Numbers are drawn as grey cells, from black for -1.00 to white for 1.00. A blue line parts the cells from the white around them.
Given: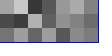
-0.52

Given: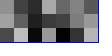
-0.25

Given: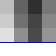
-0.11

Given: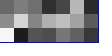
0.66

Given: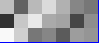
0.56

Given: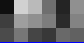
0.24

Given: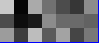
-0.90

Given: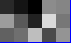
-0.30
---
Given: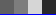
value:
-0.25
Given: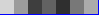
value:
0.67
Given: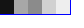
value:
-0.85
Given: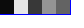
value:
-0.91
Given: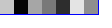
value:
0.56
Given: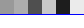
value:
0.20
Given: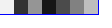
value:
0.90
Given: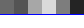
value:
-0.18
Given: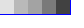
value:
0.77
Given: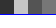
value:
-0.61
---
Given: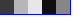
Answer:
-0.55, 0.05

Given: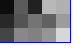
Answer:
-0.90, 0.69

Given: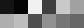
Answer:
-0.84, -0.19

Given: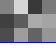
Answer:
0.02, 0.18

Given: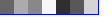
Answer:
-0.20, 0.66

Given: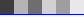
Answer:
-0.52, 0.82

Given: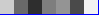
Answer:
0.61, 0.90

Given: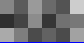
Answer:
0.05, 0.27

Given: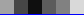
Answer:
0.28, 0.70
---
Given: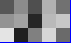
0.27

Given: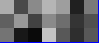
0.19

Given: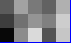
-0.11

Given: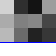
0.00

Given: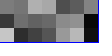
-0.13

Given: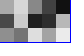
0.59

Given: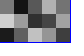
0.22

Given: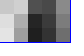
0.36
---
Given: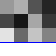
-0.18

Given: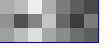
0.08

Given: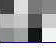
0.27

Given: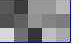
-0.59

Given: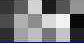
-0.07

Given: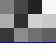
0.10
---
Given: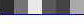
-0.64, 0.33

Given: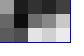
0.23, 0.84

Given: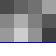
-0.42, -0.52

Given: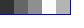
-0.61, 0.41

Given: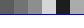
-0.27, 0.34

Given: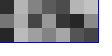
-0.64, -0.46
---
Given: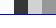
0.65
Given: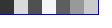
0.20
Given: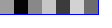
0.65
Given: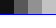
0.14
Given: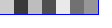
-0.11
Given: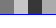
-0.57
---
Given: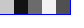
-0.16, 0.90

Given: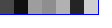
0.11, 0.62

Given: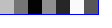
0.12, 0.96

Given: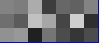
0.30, 0.62

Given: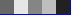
0.04, 0.80

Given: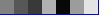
0.39, 0.78
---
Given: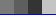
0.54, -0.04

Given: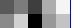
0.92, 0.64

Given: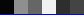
0.89, 0.12

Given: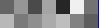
0.88, 0.49

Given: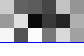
0.98, 0.93

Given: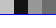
0.53, 0.19

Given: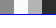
0.97, 0.41

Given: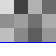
0.72, 0.49

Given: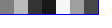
0.94, 0.46
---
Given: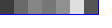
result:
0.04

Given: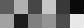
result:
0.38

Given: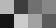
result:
0.27

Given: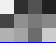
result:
0.39

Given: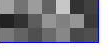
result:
0.22

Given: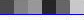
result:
0.02

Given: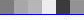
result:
0.31

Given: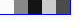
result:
0.07

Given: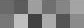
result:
0.29
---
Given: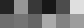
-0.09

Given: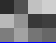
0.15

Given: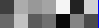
0.52

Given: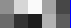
-0.60

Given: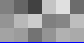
0.44

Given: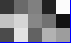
0.67
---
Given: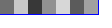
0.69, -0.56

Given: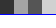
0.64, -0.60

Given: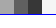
0.92, -0.57

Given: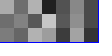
0.55, -0.75

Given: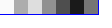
0.96, -0.80

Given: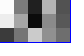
0.98, -0.91

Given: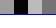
0.47, -0.96

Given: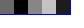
0.53, -1.00

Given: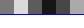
0.71, -0.83
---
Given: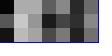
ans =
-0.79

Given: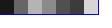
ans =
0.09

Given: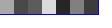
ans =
0.72

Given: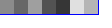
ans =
-0.36

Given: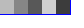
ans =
-0.31

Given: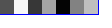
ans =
0.29

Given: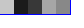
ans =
-0.56

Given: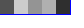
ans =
0.16

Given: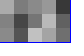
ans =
-0.08
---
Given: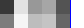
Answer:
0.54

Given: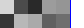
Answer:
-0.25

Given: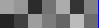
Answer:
0.47

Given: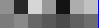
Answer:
-0.25

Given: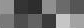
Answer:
0.55

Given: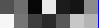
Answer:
0.56

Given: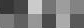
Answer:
0.34

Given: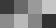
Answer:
0.04
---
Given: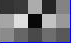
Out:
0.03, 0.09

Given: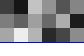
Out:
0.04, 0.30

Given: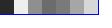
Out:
0.69, -0.68

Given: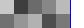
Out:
0.46, -0.11

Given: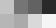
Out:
-0.68, 0.43

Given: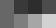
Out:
-0.40, -0.19

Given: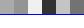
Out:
-0.10, 0.33

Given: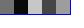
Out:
0.23, -0.11

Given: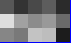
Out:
-0.66, 0.05

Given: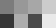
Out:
0.60, -0.58
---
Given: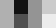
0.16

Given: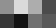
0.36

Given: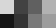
-0.25

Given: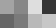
0.74

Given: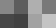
0.37

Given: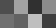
-0.62

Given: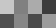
0.34

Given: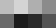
0.37
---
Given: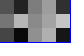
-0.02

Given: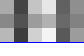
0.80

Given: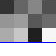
-0.21

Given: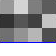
0.66

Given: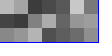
-0.31

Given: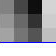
-0.45

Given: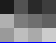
-0.36

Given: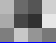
-0.17

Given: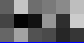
-0.04

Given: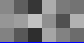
0.35
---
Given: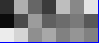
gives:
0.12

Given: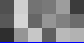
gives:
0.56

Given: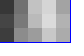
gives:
0.22

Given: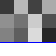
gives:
0.72

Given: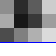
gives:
0.38

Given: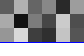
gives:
-0.51
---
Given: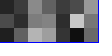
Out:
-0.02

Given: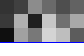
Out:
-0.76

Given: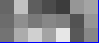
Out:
-0.05

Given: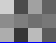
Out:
-0.12

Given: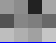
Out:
-0.01

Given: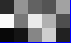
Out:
0.84
